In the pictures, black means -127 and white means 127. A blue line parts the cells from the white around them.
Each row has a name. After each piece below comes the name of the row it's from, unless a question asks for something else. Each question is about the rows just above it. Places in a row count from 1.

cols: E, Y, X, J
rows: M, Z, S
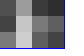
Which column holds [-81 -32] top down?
J
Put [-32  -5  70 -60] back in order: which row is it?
Z
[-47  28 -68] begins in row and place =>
M, 1
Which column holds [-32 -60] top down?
J
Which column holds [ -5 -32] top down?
X
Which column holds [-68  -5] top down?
X

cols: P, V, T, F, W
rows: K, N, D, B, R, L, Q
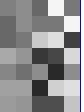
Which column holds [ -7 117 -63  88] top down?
W
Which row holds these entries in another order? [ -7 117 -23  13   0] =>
K

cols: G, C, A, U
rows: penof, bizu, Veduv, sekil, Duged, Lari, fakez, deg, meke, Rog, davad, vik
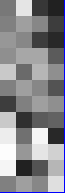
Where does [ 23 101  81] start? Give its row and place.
Rog, 2
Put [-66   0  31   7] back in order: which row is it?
bizu
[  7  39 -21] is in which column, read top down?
C
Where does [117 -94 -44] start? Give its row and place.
davad, 1
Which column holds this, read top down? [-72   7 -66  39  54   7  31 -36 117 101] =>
A
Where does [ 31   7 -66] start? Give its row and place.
bizu, 2

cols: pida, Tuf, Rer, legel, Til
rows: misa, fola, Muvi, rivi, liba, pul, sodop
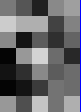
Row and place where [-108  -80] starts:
liba, 1
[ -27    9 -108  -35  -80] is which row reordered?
Muvi
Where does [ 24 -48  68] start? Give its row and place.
sodop, 1
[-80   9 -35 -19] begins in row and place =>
liba, 2
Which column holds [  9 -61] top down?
legel
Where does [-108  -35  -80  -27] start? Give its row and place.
Muvi, 2
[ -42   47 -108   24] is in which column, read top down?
Tuf

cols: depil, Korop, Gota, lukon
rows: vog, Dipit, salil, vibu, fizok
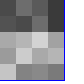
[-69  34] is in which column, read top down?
lukon
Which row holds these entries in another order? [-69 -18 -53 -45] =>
Dipit
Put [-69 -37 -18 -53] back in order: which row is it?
vog
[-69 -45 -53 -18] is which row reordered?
Dipit
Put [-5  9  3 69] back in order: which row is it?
fizok
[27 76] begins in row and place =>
vibu, 1
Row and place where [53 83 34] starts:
salil, 2

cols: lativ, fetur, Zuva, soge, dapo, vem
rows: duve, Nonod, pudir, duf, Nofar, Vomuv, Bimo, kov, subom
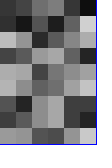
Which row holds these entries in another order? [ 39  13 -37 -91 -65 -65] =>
kov
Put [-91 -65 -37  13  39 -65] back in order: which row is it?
kov
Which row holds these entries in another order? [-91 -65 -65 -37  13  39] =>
kov

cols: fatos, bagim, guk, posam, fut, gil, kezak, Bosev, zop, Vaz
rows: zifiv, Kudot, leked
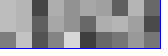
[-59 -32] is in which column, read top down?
guk
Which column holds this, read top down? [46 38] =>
posam
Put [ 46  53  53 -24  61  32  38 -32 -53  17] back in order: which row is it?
Kudot

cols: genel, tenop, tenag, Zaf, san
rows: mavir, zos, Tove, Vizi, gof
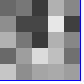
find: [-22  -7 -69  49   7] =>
mavir
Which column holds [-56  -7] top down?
tenop

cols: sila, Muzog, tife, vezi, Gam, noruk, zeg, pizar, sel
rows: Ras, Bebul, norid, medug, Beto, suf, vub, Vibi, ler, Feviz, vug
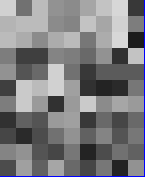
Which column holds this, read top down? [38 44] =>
zeg
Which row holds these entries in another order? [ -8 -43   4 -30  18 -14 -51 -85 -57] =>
ler

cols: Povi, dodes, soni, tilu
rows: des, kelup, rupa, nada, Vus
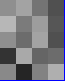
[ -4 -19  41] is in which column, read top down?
dodes
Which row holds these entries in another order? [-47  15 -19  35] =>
rupa

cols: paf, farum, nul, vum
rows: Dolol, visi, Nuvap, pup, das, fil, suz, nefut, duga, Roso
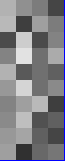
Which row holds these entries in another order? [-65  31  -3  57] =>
visi
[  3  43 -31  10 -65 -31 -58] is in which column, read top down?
vum

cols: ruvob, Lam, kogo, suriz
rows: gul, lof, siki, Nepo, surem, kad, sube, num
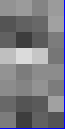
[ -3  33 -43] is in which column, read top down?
suriz
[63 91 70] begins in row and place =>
Nepo, 1
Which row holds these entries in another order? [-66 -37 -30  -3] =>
siki
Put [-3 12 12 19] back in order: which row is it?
surem
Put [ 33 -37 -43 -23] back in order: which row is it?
sube

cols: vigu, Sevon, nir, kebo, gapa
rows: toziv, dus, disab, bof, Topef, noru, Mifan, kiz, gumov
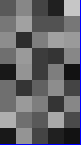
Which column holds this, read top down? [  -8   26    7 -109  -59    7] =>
gapa
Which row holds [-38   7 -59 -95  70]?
toziv

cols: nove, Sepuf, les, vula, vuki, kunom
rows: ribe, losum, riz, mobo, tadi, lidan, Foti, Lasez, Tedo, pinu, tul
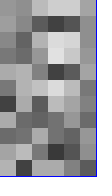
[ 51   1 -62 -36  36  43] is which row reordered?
tadi
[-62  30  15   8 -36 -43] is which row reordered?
losum
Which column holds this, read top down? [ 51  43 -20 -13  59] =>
Sepuf
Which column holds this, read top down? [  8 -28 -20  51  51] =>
Sepuf
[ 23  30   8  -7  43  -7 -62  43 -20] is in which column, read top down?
nove
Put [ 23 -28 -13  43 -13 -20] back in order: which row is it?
Tedo
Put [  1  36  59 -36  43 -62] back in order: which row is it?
Foti

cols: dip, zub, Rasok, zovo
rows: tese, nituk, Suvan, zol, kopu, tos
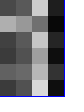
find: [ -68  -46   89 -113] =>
tos
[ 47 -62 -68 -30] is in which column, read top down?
dip
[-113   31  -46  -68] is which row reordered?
zol

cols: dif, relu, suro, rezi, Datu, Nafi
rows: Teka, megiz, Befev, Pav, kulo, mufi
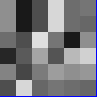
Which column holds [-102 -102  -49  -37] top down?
relu
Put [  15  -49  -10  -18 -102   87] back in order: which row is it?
Teka
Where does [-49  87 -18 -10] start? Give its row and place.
Teka, 3

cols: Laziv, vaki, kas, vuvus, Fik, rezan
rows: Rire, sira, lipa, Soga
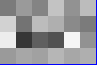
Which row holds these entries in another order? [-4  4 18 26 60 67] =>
Rire
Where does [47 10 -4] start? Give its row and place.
sira, 4

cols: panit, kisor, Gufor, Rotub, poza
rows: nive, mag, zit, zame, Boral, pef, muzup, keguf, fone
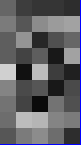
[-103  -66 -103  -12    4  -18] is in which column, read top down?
Rotub
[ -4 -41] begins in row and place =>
mag, 1

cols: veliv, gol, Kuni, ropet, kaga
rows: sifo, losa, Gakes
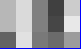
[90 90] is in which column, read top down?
gol
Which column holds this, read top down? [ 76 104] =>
kaga

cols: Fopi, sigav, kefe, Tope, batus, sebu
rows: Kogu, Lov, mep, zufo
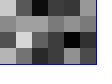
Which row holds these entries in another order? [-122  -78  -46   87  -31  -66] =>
mep
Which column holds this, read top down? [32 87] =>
sigav
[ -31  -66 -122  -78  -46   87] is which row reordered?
mep
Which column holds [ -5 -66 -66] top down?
Tope
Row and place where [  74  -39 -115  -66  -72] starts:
Kogu, 1

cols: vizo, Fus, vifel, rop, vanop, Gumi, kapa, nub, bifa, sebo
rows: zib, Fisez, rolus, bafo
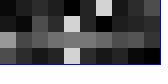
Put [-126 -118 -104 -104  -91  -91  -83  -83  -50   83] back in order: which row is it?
bafo
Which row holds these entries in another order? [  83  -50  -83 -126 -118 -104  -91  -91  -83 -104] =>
bafo
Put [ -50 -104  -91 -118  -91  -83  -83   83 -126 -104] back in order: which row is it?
bafo
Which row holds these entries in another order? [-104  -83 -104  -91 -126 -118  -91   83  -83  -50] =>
bafo
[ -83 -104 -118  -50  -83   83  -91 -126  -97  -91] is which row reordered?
Fisez
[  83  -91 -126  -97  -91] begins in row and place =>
Fisez, 5

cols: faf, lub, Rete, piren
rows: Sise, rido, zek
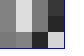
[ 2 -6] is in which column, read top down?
faf
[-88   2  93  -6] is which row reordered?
rido
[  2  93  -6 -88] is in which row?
rido
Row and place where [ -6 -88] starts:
rido, 3

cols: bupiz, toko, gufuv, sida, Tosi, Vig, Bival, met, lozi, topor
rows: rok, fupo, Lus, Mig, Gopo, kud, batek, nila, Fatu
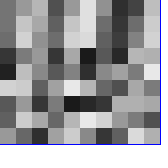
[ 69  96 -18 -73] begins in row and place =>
fupo, 5
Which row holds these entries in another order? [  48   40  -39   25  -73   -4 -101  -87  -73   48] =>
batek
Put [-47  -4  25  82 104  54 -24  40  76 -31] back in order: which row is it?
nila
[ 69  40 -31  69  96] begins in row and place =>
fupo, 2
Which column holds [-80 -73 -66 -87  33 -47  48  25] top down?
met
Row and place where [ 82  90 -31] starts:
Lus, 5
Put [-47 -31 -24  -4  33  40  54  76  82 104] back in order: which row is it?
kud

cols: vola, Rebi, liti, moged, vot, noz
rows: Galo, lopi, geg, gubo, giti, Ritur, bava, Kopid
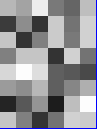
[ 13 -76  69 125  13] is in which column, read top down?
Rebi
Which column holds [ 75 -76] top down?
moged
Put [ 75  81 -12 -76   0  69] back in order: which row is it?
Kopid
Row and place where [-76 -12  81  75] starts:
Kopid, 3
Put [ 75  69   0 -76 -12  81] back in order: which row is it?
Kopid

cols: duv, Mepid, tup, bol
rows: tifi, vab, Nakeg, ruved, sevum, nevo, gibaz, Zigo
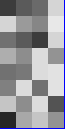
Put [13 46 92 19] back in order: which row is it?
ruved
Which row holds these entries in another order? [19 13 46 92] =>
ruved
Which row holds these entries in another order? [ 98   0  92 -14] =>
nevo
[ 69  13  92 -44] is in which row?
gibaz
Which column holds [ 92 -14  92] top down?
tup
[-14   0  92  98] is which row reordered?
nevo

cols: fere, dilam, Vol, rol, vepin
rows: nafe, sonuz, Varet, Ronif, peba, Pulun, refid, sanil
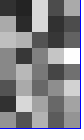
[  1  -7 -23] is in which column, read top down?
Vol
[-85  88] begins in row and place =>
sonuz, 2
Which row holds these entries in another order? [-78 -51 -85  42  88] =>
sonuz
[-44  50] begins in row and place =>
sanil, 2
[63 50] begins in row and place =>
Varet, 1
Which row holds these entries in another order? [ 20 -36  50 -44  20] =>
sanil

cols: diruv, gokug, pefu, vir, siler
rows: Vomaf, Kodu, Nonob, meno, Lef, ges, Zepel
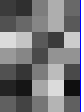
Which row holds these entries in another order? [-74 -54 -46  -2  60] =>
Lef
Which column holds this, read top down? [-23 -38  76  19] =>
siler

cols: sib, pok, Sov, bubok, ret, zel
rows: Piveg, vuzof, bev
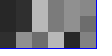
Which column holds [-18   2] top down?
zel
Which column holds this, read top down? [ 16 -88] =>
ret
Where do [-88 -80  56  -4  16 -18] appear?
vuzof
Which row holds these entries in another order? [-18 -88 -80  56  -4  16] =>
vuzof
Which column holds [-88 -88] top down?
sib
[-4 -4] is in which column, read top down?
bubok

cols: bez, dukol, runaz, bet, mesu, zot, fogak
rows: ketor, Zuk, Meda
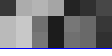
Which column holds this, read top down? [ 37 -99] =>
bet
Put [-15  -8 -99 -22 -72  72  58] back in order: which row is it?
Zuk
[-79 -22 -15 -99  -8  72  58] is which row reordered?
Meda
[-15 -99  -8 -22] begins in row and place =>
Zuk, 3
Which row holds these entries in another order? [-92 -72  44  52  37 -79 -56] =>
ketor
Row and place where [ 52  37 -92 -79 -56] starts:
ketor, 3
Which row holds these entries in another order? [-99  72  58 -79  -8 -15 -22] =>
Meda

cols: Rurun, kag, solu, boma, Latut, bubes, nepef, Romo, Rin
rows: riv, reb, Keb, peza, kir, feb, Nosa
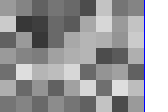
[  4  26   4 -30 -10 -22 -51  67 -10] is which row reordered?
riv
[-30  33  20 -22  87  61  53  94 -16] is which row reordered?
kir
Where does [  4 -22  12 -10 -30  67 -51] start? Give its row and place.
Nosa, 2
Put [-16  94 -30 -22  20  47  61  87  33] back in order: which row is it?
feb
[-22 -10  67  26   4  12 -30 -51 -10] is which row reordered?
Nosa

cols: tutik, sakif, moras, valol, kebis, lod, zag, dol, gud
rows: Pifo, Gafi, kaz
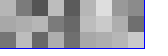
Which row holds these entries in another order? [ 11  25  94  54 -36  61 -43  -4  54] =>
Pifo
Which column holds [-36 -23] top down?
kebis
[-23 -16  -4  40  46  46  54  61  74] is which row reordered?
Gafi
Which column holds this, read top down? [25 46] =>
dol
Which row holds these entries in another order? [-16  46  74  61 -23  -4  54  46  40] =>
Gafi
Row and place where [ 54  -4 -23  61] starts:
Gafi, 3

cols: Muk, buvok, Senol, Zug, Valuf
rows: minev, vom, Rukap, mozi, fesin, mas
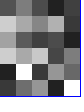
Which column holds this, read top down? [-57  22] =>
Zug
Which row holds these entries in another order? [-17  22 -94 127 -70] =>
mas
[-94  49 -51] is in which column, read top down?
Zug
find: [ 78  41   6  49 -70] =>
vom
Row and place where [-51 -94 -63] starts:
minev, 3

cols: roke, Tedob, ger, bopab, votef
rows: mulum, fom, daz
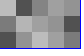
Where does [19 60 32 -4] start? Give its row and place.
daz, 2
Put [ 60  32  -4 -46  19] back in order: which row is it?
daz
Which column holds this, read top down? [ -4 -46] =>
roke
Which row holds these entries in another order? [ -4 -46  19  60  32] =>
daz

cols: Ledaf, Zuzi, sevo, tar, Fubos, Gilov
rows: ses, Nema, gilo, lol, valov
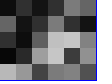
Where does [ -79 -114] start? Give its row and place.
gilo, 1
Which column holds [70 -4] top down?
tar
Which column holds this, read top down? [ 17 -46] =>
Gilov
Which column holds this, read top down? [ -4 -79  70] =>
Fubos
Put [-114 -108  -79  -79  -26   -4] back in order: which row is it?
ses
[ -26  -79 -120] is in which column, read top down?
Ledaf

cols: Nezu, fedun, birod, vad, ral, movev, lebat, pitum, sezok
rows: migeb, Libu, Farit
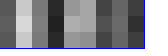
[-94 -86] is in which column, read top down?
vad
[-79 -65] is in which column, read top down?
sezok
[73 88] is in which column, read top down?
fedun
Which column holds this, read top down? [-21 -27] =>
pitum

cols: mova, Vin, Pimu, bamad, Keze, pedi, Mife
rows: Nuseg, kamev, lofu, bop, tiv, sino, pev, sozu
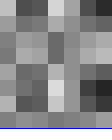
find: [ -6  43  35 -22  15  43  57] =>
bop
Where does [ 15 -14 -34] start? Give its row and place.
tiv, 5

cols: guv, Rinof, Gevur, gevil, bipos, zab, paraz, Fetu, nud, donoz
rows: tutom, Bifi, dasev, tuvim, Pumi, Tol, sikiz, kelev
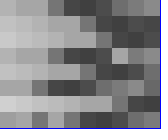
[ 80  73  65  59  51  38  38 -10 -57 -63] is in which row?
sikiz
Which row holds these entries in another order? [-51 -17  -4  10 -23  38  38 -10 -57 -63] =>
Tol
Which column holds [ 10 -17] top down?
donoz
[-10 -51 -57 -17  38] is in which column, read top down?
paraz

